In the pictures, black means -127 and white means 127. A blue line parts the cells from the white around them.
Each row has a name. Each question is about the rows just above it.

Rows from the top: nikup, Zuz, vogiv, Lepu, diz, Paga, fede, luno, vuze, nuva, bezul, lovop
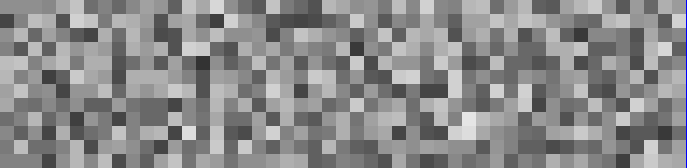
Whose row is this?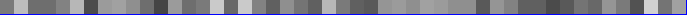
bezul
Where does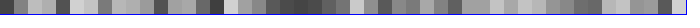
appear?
Zuz
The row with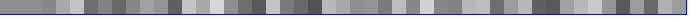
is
nikup

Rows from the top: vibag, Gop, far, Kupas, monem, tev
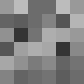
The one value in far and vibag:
[25]
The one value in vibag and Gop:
[-19]
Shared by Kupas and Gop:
[-42]
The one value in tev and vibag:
[-19]
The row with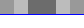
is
vibag

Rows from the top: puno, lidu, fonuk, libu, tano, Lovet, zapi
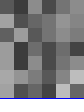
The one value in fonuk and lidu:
[-11]
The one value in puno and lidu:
[-11]

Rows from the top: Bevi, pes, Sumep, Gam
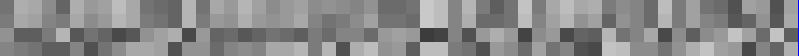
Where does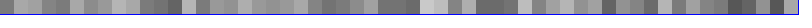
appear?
pes
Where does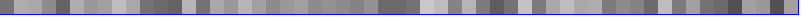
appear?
Bevi
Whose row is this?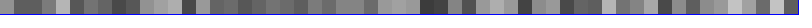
Sumep
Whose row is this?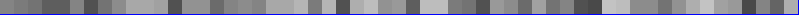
Gam

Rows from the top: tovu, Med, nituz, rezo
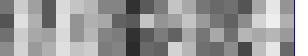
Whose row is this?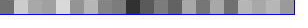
nituz
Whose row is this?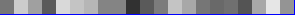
tovu
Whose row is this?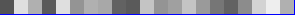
Med

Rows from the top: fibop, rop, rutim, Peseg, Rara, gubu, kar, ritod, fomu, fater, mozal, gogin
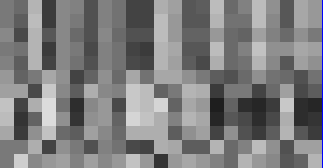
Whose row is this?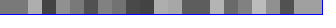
mozal
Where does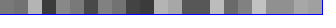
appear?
Peseg
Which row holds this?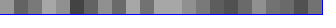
gubu

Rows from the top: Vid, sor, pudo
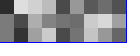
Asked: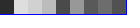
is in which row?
Vid
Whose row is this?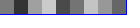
pudo
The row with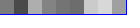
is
sor

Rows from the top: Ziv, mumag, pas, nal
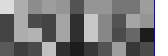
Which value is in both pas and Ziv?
[45]
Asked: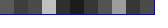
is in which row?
nal

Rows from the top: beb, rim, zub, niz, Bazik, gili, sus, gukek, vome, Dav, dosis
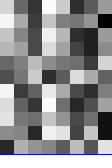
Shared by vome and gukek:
[-17]
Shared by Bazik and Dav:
[12]

